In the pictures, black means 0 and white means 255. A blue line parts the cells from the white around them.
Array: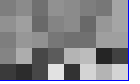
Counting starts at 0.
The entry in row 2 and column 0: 126
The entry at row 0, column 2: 112
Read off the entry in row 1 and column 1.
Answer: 159
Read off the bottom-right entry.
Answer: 212
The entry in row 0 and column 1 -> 139
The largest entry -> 226
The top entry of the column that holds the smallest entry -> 119
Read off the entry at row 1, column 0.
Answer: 145
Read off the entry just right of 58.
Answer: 44
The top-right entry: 165
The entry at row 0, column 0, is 126
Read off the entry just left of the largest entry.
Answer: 71

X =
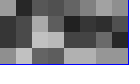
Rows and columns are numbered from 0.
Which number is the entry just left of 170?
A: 74
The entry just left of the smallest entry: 93
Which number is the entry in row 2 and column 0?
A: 54
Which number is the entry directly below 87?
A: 170
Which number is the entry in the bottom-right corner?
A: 150
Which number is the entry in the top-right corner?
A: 143
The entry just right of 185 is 68
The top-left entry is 156
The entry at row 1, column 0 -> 54
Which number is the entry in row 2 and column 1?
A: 74

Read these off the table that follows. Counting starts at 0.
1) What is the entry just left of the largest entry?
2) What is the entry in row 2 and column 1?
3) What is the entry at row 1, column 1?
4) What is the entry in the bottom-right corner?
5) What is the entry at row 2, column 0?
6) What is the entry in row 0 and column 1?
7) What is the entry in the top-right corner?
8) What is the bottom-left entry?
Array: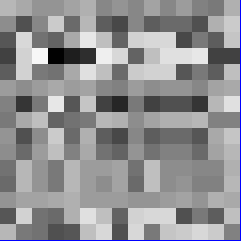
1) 210
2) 216
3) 80
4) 129
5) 86
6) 169
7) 176
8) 183
